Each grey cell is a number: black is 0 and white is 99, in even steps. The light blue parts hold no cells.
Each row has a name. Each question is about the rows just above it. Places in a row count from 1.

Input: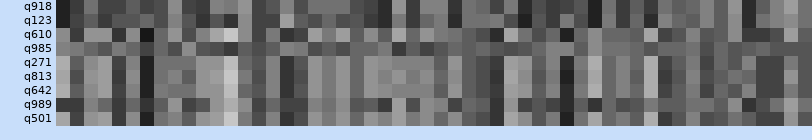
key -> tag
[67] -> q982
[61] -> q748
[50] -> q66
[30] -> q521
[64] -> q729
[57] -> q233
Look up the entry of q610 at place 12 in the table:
q729
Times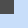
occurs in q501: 4
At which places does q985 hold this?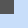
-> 4 11 28 32 34 43 49 52 53 54
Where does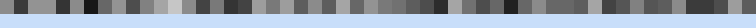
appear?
q610

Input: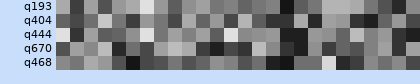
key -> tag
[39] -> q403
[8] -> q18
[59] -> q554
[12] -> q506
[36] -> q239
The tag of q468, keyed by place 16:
q506
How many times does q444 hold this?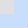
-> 3
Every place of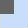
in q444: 5 21
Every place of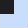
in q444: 17 18 26
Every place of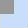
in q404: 7 12 21 25
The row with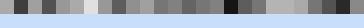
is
q193

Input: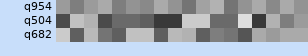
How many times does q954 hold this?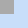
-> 4
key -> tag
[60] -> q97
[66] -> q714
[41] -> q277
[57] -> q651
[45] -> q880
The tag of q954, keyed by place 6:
q651
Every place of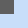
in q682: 2 5 8 11
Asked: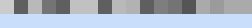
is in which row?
q682
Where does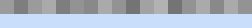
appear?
q954
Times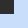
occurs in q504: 0

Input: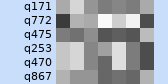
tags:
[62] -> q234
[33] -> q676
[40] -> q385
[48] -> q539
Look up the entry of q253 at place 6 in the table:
q539
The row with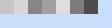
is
q253
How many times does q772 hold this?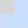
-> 0
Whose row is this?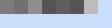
q475
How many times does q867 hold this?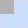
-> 2
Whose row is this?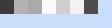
q772

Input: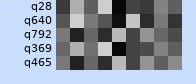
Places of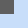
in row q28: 3 9
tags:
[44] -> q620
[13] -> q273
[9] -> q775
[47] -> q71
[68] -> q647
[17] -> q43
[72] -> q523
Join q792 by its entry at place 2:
q273
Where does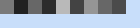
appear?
q792
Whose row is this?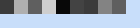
q28

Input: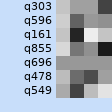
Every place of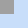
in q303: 2 3
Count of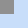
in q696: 0
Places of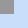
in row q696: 1 2 3 4
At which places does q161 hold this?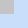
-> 1 4
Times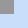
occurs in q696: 4

